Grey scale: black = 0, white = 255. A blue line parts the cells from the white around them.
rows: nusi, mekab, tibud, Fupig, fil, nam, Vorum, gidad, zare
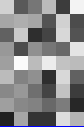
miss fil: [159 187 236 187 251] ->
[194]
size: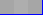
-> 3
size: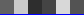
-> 6
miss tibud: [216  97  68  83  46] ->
[202]

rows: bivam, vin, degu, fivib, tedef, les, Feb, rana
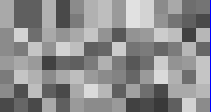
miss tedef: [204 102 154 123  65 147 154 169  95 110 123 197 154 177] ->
[87]
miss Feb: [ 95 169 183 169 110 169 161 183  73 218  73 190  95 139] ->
[79]
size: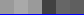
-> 6
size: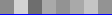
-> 8
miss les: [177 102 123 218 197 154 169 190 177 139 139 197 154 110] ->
[131]
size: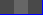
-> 3
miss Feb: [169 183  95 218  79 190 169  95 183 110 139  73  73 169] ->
[161]

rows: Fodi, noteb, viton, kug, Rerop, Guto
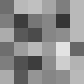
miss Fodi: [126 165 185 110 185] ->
[192]
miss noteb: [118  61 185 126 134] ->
[53]
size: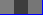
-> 3
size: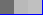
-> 3
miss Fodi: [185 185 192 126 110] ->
[165]
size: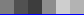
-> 6

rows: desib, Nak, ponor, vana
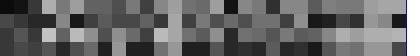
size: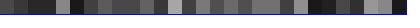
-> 29
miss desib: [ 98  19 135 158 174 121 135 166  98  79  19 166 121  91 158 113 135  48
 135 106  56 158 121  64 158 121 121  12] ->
[127]
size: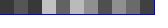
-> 11
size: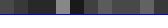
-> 12
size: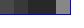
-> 5

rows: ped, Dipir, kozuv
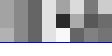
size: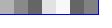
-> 7
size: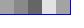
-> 5
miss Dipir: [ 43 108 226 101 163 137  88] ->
[171]
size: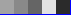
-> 5

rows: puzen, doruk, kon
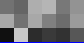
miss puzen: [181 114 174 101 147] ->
[120]
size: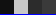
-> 4
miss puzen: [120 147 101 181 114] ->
[174]
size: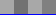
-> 4
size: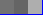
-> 3
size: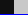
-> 2

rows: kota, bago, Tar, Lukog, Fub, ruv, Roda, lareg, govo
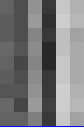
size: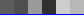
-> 6
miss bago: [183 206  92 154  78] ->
[48]

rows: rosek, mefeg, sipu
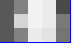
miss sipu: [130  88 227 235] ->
[116]
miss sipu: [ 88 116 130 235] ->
[227]

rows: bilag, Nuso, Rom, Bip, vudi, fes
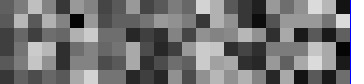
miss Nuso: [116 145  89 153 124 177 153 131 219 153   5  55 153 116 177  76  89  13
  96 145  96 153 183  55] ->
[83]
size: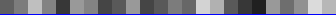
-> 24
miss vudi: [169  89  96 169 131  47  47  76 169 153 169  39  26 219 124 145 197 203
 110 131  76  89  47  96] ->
[161]
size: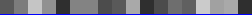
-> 18
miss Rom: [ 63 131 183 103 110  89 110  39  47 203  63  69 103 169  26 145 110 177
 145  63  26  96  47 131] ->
[137]

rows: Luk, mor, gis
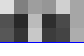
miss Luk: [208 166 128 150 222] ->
[158]
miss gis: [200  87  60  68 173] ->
[53]

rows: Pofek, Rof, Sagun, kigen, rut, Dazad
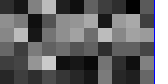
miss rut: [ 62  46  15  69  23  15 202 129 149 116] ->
[9]
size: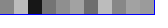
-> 11
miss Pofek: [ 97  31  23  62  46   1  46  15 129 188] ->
[90]
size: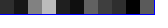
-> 11
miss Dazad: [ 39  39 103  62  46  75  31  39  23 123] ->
[54]

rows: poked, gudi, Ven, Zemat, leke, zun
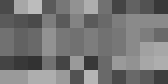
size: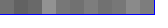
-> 11
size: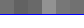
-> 6
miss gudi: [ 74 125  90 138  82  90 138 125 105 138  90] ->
[131]
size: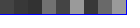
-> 9
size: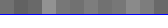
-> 12
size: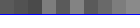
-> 10

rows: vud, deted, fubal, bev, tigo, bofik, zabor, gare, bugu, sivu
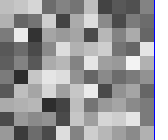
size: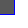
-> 1
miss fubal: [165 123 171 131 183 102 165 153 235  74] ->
[51]
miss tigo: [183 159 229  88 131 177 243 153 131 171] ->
[94]
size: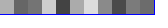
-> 11
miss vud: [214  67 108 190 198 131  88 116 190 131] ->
[80]

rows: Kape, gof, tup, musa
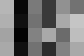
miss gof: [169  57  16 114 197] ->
[176]
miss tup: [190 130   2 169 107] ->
[163]
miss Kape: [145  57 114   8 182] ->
[122]

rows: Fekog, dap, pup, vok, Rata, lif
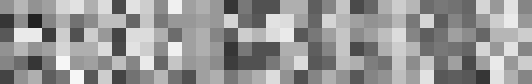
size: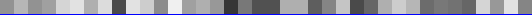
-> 38
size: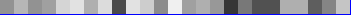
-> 25
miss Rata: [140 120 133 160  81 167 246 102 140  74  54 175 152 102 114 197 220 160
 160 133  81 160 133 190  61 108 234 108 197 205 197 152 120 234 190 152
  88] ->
[126]
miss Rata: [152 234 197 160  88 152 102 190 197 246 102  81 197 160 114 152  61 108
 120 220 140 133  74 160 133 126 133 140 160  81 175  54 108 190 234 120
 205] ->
[167]
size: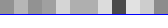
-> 12

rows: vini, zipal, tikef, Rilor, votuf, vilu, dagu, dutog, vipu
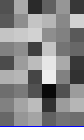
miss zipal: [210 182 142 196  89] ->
[136]
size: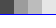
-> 4
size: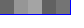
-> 5
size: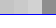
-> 4
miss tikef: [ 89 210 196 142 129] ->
[202]

